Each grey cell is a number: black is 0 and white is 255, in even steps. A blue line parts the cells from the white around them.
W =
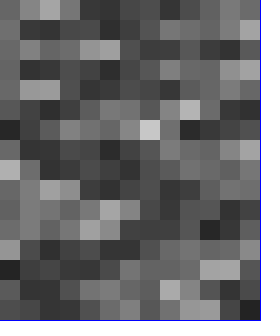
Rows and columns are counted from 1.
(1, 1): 102
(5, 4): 79
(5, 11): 102
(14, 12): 165
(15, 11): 84
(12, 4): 118
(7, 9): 111
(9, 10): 113
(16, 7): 127
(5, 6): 58
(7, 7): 134
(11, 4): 99
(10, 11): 94
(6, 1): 87
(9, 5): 75
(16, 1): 77
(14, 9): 99
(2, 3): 52
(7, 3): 91
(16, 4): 55
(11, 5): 120
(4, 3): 56
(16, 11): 154
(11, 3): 116
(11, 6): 165
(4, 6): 46
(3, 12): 51
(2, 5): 74
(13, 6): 53
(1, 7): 71
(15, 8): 93
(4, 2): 51
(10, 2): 124
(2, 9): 118
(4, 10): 104
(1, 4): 118
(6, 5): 92
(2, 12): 124

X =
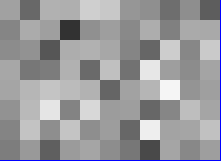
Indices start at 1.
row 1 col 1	161
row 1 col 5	207
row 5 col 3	196
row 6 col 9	134
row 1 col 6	200
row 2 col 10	170
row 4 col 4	177
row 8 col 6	141
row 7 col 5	142
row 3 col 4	173
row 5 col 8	181
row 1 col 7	150
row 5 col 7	162
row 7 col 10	165
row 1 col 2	104
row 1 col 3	177
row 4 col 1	167
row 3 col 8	102
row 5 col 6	101
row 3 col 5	177
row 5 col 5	178
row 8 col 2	153
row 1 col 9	110
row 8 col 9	165

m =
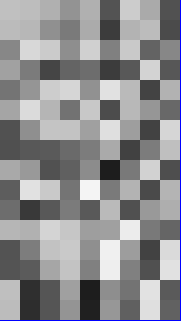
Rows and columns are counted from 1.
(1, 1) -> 192
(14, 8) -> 80
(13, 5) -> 143
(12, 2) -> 177
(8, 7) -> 65
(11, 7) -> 80
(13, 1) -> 83
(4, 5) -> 109
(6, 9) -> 104
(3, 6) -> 128
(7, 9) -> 214
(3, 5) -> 208
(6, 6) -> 76
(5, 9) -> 178
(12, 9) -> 101
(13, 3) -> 194
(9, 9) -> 78
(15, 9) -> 90
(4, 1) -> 161
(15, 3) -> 85
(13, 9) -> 218
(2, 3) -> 144
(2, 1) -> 187
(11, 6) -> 186
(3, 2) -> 216
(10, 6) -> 122
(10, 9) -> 180
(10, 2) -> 225
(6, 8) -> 150
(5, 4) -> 214
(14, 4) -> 195
